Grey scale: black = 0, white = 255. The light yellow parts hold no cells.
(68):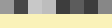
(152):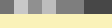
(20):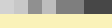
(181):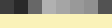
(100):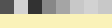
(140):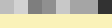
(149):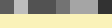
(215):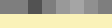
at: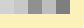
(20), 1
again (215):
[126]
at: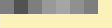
(215), 2

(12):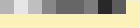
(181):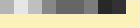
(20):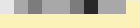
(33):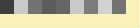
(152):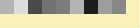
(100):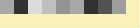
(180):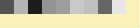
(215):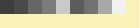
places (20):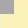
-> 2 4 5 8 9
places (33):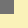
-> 3 9
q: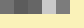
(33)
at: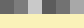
(215), 3
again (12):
[102]
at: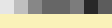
(12), 2

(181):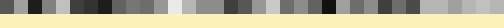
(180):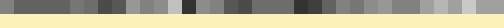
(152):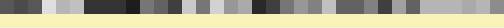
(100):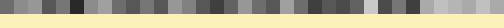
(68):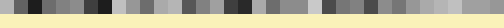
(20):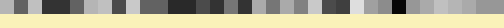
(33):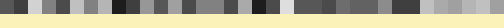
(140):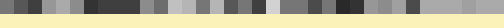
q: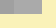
(140)
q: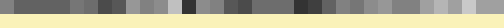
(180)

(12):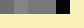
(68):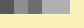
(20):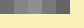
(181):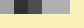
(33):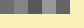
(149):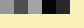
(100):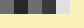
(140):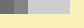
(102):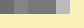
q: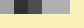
(181)
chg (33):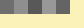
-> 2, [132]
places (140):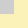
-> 3 4 5
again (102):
[120]
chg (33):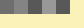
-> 5, [100]

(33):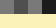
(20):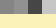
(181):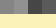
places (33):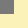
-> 1 3
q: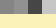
(20)

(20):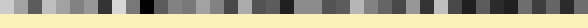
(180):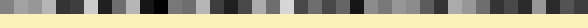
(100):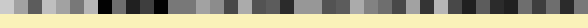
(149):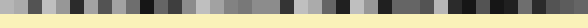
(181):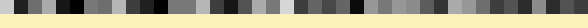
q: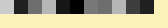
(180)
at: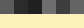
(20), 35
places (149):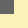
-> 12 24 29 30 42
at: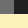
(100), 9
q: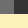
(180)
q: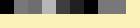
(181)

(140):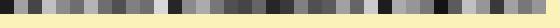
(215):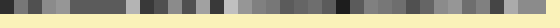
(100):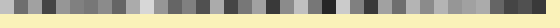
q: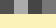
(100)
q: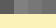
(215)

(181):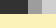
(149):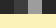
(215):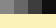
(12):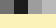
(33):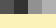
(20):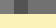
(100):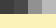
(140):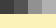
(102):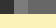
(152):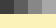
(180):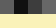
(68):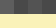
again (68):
[73]
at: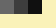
(215), 2
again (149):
[40]
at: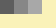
(152), 2
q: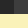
(149)
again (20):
[113]

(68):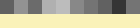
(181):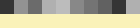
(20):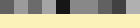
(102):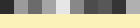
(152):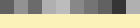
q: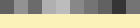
(68)
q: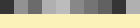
(181)
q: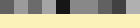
(20)

